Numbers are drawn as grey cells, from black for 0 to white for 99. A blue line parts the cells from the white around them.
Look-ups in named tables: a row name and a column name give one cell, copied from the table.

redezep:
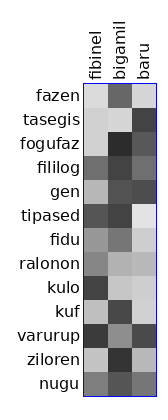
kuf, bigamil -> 28
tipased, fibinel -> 33
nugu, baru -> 46
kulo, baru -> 80
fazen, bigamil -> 40
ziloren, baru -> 72
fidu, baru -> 80
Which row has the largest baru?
tipased

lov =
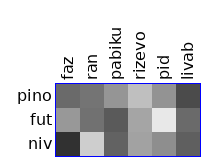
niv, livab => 37
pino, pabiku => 58
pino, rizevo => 74
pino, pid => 57
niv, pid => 55
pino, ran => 45
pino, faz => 41

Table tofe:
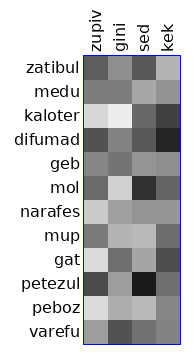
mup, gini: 70
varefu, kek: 51
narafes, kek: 58
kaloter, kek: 25
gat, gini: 43
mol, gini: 81
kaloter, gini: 92
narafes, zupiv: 79
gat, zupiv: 85
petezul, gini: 61
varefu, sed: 44
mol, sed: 19
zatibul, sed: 34
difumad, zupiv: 32
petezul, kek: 43
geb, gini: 45
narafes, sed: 58
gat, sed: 64
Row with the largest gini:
kaloter

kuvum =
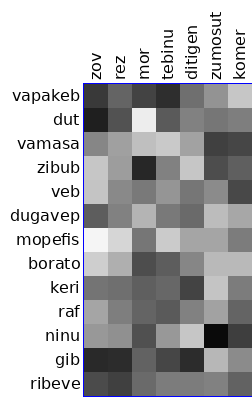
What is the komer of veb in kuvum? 28
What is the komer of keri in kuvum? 48
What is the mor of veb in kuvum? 47
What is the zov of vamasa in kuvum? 52
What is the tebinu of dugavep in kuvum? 47
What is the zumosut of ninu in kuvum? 4
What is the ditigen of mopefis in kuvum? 64
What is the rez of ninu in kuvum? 56

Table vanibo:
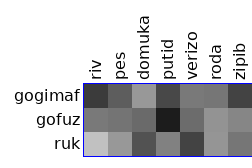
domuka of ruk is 32
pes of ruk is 59
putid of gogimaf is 28
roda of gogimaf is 46
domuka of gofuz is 41
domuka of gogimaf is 59
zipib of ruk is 46
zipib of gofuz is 52
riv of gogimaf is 23
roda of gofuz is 57
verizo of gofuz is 42
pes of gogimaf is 36
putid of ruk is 50
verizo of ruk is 26
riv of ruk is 75
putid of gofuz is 11
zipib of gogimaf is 26
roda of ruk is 58
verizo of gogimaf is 47
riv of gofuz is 47

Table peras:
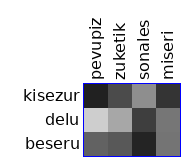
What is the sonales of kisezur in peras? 55
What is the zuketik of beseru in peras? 34
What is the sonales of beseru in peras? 14
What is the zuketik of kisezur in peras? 29
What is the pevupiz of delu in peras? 80
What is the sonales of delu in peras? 24
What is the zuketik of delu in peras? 65
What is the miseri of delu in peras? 46
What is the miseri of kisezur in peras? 20
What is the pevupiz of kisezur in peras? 13
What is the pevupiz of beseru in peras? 38
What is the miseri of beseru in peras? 45
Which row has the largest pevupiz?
delu

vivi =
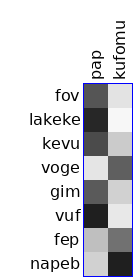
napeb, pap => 81
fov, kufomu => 88
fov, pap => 33
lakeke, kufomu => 96
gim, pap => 35
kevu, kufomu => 79
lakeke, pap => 15
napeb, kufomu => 12
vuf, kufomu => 90
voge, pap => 89
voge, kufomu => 37
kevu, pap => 29
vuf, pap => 12
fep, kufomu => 44
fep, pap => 74
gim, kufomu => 81
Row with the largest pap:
voge

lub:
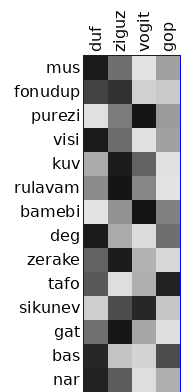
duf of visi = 10
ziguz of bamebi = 57
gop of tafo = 13
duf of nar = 13
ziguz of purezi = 48
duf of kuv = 66
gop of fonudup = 78
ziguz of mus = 43
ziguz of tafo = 86

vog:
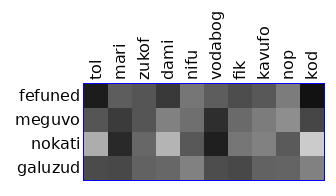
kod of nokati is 79
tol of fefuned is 11
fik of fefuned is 30
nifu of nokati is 34
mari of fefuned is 36
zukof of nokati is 40
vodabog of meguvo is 18
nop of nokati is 35
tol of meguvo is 33
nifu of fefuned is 46
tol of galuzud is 29
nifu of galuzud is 50
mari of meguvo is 23
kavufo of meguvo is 48
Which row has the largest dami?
nokati

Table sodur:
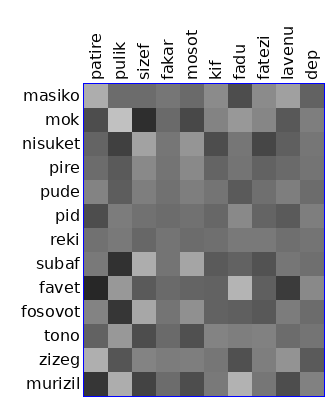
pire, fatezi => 38
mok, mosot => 28
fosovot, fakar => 45
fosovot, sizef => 65
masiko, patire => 67
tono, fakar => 41
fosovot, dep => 42
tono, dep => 45
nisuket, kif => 30
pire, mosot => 53
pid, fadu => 53
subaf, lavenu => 46
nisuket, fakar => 46
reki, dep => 45
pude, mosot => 49
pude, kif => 45
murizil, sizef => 26
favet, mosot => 39
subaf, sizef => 67
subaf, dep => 43

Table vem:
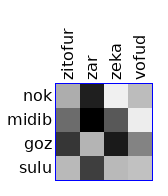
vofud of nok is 73
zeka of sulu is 72
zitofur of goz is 21
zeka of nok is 93
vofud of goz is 51
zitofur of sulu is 72
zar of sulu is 24
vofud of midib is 92
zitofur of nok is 67

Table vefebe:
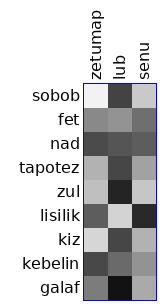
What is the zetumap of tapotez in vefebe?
69
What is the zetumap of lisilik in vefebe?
36
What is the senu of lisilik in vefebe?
16
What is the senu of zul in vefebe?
77
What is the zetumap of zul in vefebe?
74
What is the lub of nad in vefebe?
33
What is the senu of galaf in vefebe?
66
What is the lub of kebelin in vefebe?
41
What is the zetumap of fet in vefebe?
53
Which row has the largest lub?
lisilik

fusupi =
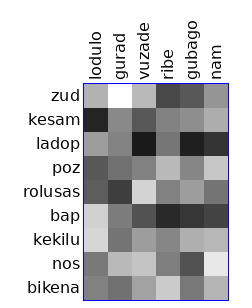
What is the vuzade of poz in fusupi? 50
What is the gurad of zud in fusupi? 99
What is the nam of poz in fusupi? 77
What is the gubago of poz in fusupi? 52
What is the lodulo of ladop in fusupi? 61
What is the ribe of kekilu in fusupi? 52
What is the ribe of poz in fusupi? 72
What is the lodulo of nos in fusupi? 47
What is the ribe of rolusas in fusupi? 50
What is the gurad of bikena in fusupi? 44
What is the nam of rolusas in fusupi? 45
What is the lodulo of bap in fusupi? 81
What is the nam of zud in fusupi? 58
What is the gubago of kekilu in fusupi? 68
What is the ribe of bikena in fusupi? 79
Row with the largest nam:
nos

